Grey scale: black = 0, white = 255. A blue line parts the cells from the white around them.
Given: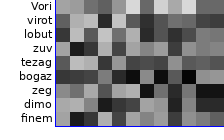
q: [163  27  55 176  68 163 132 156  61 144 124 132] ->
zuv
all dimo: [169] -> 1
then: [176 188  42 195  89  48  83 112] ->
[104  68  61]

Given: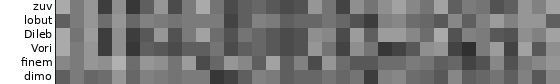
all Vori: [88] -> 8 16 26 35
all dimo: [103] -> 3 6 18 19 21 27 31
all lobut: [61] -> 23
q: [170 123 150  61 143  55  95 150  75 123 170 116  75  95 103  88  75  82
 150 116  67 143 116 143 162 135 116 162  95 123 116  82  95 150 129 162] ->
zuv
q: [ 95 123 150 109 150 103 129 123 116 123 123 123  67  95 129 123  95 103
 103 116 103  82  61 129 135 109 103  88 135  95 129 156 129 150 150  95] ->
lobut
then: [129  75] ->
[150 109  88]
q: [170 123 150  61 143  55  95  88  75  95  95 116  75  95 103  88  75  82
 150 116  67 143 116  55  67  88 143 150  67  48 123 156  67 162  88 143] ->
Vori

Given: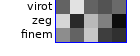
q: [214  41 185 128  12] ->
zeg
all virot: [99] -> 1 3
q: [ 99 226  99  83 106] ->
virot

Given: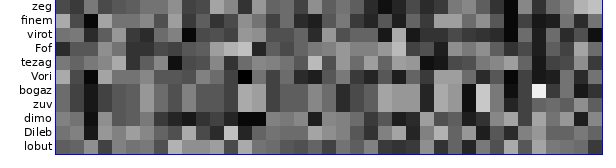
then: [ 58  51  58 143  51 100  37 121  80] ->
[170  87 164]
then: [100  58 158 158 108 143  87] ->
[ 8 66 24]
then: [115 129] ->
[ 24 151 129]
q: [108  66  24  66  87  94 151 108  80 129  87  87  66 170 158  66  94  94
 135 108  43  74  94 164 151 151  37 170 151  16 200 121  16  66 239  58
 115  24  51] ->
bogaz
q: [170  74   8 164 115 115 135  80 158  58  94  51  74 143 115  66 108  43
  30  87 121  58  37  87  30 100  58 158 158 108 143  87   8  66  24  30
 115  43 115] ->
finem

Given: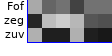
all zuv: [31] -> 2 3 5
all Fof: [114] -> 3 5 6
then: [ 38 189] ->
[205 183  86]
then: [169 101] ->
[114  66 114]
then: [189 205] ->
[183  86  80]
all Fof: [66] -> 4

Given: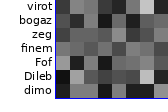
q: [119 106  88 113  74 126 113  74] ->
finem
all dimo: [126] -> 2 3 5
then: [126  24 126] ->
[ 31  31 145]
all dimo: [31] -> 1 6 7

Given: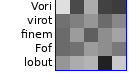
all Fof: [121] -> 5
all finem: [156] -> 2

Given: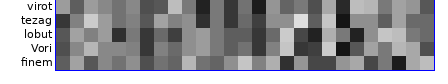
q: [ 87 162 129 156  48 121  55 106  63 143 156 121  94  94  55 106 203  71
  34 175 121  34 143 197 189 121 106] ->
lobut
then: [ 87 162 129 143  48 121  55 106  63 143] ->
[143 222  94]

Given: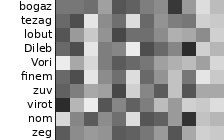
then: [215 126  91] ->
[105 119 160]
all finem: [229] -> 3 11

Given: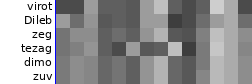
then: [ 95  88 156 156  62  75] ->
[109 156 171]
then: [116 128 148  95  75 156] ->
[ 88  95 191]
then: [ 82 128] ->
[191 171 141]
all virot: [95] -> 4 5 9 11
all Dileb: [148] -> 3

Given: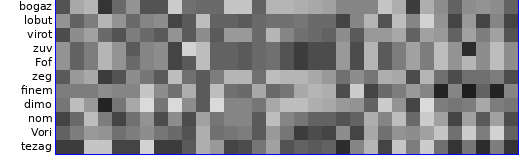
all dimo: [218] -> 7 9 12 27
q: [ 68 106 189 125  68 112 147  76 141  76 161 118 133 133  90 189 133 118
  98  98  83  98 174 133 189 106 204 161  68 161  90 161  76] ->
nom
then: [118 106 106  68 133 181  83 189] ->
[133 210 147]

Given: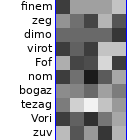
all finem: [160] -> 2 3 4
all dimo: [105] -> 1 2 3 4
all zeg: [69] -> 3
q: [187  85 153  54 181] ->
zuv
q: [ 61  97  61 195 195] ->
virot
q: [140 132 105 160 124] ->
bogaz
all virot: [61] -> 1 3

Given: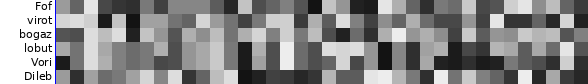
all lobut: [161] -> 27
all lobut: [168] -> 1 4 11 33 35
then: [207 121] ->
[189  78  33]

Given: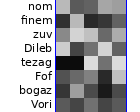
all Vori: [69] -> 2 4
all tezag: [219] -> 3 5
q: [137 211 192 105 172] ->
zuv
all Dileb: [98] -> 5
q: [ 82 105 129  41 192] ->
Fof

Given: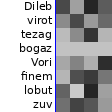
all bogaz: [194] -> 1 2 3 4
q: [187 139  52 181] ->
tezag
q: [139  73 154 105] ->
virot

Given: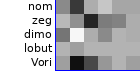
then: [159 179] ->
[179 179 179]
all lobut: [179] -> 1 3 4 5 6
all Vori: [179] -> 5
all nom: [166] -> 5 6
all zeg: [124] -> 4

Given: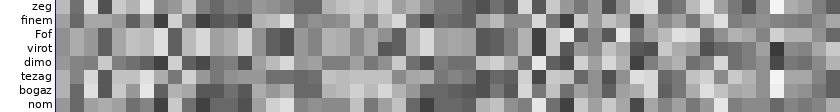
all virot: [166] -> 5 23 29 41 55
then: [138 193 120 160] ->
[193 104  65]
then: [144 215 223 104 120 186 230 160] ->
[120  88 138]
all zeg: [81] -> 4 31 40
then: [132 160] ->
[120 152 230]
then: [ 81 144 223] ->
[215 104 120]

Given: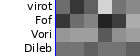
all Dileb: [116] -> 1 2 4 5
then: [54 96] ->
[212 116 137]
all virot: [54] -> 2
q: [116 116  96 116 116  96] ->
Dileb
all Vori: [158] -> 2 3 6
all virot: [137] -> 6

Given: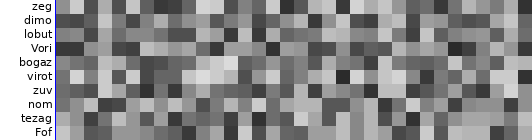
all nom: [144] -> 2 8 22 31 32 34
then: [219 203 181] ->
[ 79 150 203]

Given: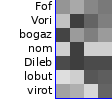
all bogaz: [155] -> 2 4
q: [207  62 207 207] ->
nom
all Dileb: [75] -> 1 3 4
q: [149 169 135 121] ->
Fof
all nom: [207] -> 1 3 4

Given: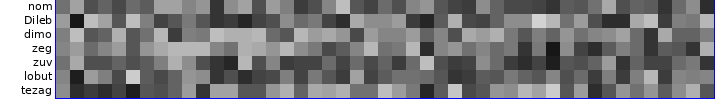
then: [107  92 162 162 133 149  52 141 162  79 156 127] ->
[ 60  79 133]
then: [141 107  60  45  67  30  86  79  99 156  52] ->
[99 67 67]
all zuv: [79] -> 3 4 6 11 15 28 38
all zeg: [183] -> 9 10 11 17 23 26
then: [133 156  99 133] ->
[ 79 169 156]
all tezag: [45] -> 2 4 39
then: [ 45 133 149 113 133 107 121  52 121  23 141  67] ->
[ 45  92 127]

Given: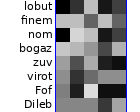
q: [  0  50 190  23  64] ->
lobut
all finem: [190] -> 1 2 4
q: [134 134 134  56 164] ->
Dileb
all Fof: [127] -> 1
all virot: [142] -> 1 4 5

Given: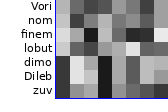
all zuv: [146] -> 2 5
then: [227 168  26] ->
[168  91 189]

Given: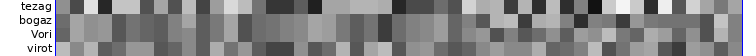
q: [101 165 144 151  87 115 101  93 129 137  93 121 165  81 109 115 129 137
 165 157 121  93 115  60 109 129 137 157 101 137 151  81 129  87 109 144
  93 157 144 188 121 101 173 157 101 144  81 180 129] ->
Vori
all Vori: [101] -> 1 7 29 42 45
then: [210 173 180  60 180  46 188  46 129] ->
[ 18 202 244]
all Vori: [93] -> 8 11 22 37
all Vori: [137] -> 10 18 27 30
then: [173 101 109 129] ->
[188  81 115]

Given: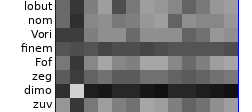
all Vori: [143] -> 4 5 7 8 9 13
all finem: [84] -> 1 3 9 10 11 12

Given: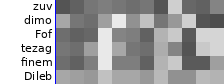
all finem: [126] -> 3 5 6
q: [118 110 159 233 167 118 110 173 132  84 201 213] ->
tezag
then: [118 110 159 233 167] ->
[118 110 173]
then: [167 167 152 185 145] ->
[145 185 179]
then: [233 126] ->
[126  97 179]
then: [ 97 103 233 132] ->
[126  97 179]

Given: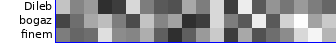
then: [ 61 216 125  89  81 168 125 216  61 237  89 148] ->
[118 154 125]
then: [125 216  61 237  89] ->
[148 118 154]
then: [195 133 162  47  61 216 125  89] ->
[237  89 210]
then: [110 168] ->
[189 125  75]
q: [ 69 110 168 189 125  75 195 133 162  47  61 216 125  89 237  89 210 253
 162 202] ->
bogaz
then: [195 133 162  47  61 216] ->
[125  89 237]

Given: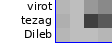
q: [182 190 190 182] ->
Dileb
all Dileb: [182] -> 1 4
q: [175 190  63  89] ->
tezag
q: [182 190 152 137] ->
virot
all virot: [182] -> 1

